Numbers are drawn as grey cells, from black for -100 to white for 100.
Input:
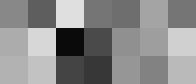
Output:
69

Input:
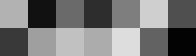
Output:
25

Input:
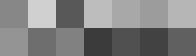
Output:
-14

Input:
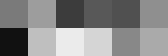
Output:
50

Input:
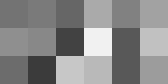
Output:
7

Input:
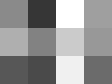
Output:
2

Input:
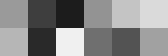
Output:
-68
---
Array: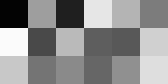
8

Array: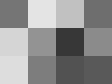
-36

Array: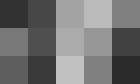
51

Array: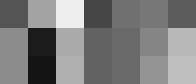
38

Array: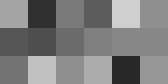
12

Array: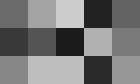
49
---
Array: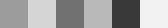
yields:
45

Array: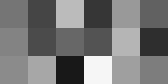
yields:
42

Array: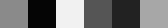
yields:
8

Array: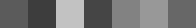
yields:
2

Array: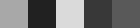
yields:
-30

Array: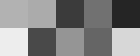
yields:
40

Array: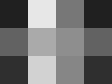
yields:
33

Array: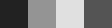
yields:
-34

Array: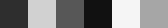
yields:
30
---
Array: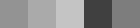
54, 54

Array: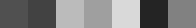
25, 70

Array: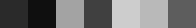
-50, 61

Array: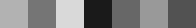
-80, 70

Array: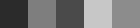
-42, 56

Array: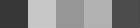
18, 56

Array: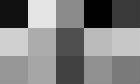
-38, 79

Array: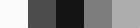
-84, 97

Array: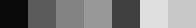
19, 75
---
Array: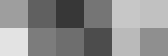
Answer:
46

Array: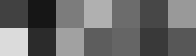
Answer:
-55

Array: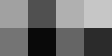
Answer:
-21

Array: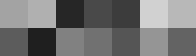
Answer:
17

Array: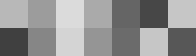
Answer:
55

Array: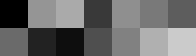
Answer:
38
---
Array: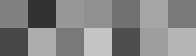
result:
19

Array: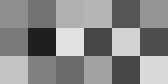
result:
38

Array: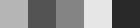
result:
4

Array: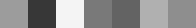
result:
91

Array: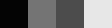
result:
-40

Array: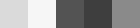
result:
-35

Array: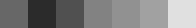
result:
-37

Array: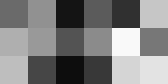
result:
-84

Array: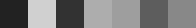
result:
-61

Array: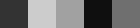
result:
26
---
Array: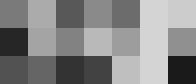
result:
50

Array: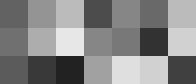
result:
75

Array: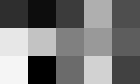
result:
-16

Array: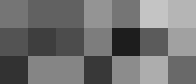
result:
10

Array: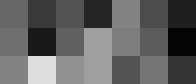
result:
-35

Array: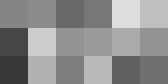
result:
45
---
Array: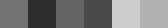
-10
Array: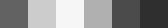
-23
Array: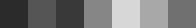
-66
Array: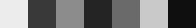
85
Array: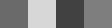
-17
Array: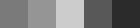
-4
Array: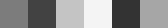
-3
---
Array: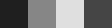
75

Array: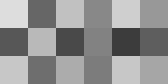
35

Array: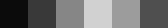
5

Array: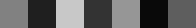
57

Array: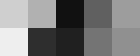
-75

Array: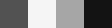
30

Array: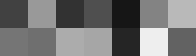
35
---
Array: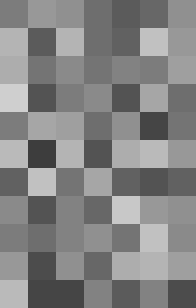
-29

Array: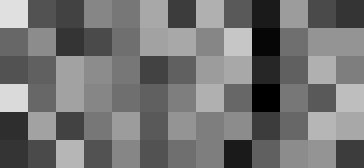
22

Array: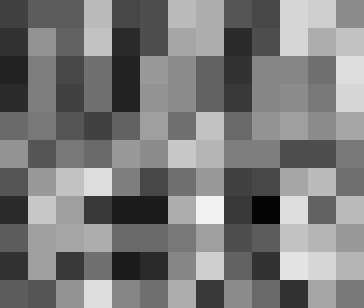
68

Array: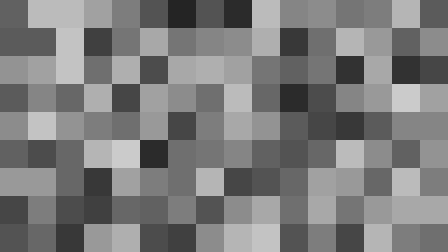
-2

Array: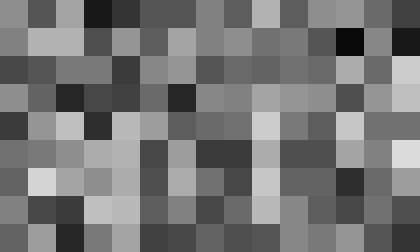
17
